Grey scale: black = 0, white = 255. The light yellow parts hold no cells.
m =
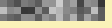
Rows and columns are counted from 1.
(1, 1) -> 124
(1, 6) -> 91
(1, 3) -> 80
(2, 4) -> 55
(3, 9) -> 185
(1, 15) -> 55
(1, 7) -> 151
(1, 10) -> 134
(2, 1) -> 190
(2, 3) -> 146
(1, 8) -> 148
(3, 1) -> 122
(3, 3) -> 92
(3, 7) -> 147
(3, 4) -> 140

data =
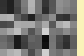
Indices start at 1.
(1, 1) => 48
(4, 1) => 73
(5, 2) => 168
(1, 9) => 144
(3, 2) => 179
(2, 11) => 117
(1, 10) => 135
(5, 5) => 84
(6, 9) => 76
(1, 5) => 179
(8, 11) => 117
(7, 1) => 112
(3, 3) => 97
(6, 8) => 116
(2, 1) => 50
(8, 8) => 124
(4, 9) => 170
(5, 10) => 140
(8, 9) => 112
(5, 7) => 209
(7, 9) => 72
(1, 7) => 53
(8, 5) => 76
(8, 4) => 131
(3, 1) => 173
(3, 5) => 33
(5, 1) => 147

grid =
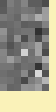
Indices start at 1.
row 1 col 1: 88
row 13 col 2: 101
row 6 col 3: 143
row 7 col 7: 97
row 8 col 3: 103
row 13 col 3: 104
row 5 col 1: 146
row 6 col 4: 77
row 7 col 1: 110
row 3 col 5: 134
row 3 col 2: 113
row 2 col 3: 111
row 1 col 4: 132
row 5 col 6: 49
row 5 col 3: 110
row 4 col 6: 97
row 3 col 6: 173
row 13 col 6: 159
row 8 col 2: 97
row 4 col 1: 103
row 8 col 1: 134
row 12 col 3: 102
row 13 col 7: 100
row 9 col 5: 117
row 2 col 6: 102
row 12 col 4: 73

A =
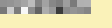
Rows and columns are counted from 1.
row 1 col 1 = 145
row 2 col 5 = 141
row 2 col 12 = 142
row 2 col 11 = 148
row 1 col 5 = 188
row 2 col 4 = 247
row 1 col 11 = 122

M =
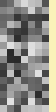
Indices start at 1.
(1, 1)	91
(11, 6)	223
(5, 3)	60
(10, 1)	66
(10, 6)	168
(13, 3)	155
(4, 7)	185
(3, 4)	84
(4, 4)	59
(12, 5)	103
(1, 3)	178
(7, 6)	204
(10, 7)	177
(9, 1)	132
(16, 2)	119
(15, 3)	113
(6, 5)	134
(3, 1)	102
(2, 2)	144
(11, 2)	193
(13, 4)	170
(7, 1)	154
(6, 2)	140
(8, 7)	162
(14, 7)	156
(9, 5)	143
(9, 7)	86
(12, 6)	96
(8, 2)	41
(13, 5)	105
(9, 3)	42
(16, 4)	187
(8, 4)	70
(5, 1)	140
